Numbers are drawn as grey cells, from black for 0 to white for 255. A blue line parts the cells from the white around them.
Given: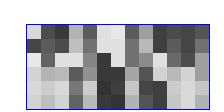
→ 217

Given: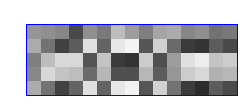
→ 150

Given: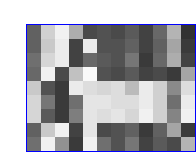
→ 97

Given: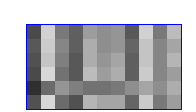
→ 74

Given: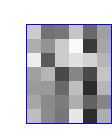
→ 204
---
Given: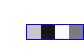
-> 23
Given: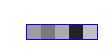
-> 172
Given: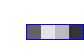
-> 227
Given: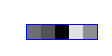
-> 5
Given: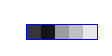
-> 157
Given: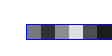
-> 223
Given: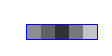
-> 50
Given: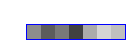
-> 171
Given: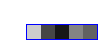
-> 23
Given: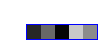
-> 5
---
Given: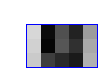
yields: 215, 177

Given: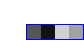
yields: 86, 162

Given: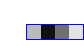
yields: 187, 227

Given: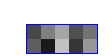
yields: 72, 150

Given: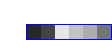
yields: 39, 116

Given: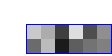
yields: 201, 128

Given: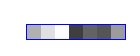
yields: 176, 156

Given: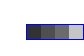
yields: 50, 198
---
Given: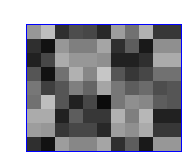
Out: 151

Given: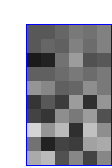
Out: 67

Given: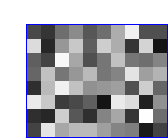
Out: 26

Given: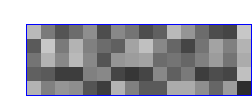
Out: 156

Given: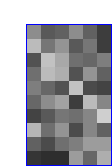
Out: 103

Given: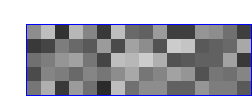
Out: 125

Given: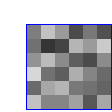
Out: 87

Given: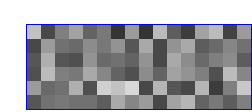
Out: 93
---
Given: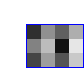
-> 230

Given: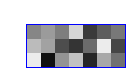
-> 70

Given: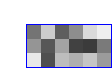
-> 122

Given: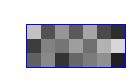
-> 215

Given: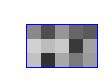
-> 162

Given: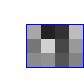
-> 153

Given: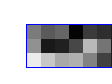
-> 116
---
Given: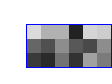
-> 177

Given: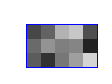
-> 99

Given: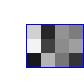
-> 39

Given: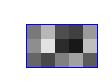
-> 183

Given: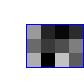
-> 36

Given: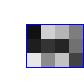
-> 208
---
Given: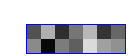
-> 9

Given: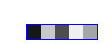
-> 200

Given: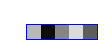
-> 12

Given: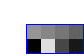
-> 222

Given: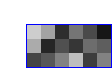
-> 88

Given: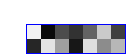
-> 228

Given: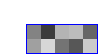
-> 215

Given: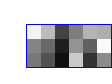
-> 82
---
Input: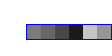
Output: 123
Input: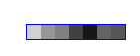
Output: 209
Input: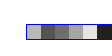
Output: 185
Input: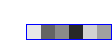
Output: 232
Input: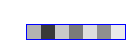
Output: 178
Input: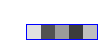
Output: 225
